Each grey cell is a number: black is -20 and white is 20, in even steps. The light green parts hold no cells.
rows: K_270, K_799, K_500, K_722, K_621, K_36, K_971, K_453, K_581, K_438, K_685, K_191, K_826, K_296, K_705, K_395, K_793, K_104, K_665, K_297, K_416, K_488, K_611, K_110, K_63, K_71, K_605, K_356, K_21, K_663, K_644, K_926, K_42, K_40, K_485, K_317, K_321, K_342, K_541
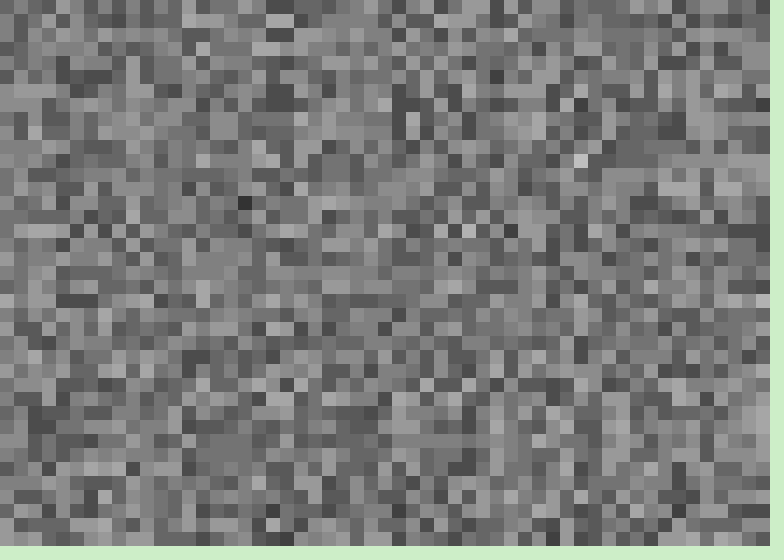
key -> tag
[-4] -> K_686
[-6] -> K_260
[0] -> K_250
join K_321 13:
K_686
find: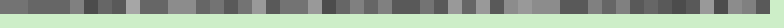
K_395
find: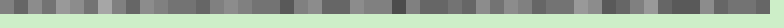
K_611

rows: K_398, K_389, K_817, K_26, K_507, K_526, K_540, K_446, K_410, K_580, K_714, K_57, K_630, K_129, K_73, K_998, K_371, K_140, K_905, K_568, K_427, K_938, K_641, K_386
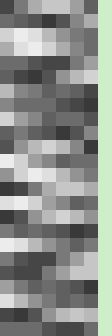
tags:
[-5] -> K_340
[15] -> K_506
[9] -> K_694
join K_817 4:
K_694
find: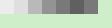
K_140
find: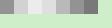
K_630
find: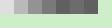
K_938
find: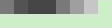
K_905

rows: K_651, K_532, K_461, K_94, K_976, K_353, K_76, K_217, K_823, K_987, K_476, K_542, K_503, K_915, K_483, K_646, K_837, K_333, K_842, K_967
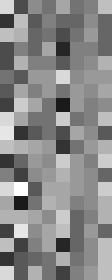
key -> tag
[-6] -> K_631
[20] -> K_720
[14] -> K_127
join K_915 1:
K_127
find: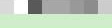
K_915
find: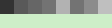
K_842
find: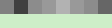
K_503
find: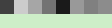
K_217

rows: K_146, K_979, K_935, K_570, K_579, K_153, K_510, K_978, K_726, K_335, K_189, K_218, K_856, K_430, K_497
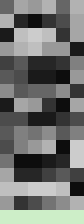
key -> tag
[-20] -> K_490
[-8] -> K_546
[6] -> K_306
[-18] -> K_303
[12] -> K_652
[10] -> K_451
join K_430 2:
K_451
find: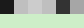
K_935
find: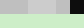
K_430
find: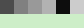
K_189
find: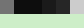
K_218
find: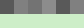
K_335
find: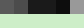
K_153

